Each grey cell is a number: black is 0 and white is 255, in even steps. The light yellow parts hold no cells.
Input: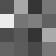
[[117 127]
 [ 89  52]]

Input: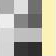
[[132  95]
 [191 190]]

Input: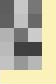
[[193 104]
 [114 203]]

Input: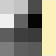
[[98  5]
 [62 58]]

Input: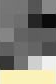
[[110  37]
 [ 99  93]]

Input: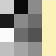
[[138 108]
 [108  82]]

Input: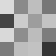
[[204 157]
 [141 188]]

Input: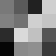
[[114 208]
 [218 193]]
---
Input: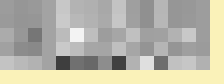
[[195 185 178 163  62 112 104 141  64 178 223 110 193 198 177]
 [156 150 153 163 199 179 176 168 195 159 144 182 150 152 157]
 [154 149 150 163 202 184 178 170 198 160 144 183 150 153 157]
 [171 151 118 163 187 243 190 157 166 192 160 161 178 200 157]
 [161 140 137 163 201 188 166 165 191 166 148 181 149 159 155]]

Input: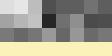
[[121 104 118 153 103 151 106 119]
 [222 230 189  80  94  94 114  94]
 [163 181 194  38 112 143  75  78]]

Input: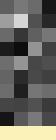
[[ 21  89 121  72]
 [ 95 120 107  23]
 [158 213  81  40]
 [106  54  96 119]
 [ 27  13 148  64]
 [110 149  71  79]
 [100  43  73  64]
 [109  31 118 109]
 [ 69  67  81  58]]

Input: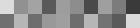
[[112 182 110 153 159 109 182 115  90 218]
 [220 145 163  89 157 141  74 159 124  58]]

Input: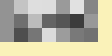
[[147  78 118 219 156 121 113]
 [147 196 222 221 154 225 133]
 [147 111 188 100  85  60 152]]

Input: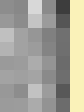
[[155 156 171 147 108]
 [141 136 216 139  61]
 [152 140 196 155  85]
 [192 162 150 128 112]
 [179 162 156 132 111]
 [154 156 172 148 107]
 [163 160 164 138 110]
 [152 141 194 156  88]]
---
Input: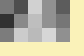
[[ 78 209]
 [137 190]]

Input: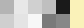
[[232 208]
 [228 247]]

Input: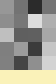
[[115  43]
 [119 221]]

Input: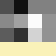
[[ 16 129]
 [161 251]]

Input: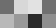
[[216 226]
 [153  42]]

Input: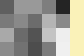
[[153 153]
 [137 108]]

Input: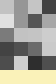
[[150 197]
 [151  85]]
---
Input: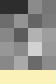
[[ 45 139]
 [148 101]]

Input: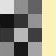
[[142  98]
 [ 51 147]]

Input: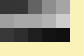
[[ 54  99]
 [168 168]]

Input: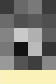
[[105 121]
 [ 80  89]]

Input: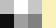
[[254 199]
 [160 129]]

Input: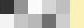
[[148 250]
 [198 184]]

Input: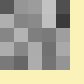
[[150 156]
 [133 138]]
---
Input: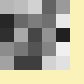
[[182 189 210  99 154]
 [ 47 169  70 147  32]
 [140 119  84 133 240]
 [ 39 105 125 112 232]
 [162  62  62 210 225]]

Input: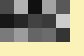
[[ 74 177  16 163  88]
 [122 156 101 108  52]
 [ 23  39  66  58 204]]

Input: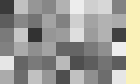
[[122 199  50 150 156 222 156 178  64]
 [ 58 193 150 135 178 237 207 215 129]
 [129 171 143 163 101 101 122 143 237]
 [ 93 135 115 163 129 207 163 178 171]
 [171 109 193 150  78 193 143 109 230]
 [230 101 122 109 186  78  93 115  93]]

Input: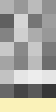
[[194 229 237 229]
 [ 96 213 117 158]
 [131 207 172 152]
 [179 152 187 145]
 [200 137 200 123]
 [164 131 187 109]
 [103  69  89  55]]

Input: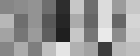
[[134 171 126 191 228 177 163  60 183 191]
 [134 140 147 110  45 199 110 220 155 199]
 [163 118 155  94  31 199 118 234 140 207]
 [183 110 147  87  38 171 102 220 102 213]]

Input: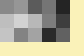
[[190 210 184 125  62]
 [137 150  91 117  36]
 [196 131 163  42  97]]
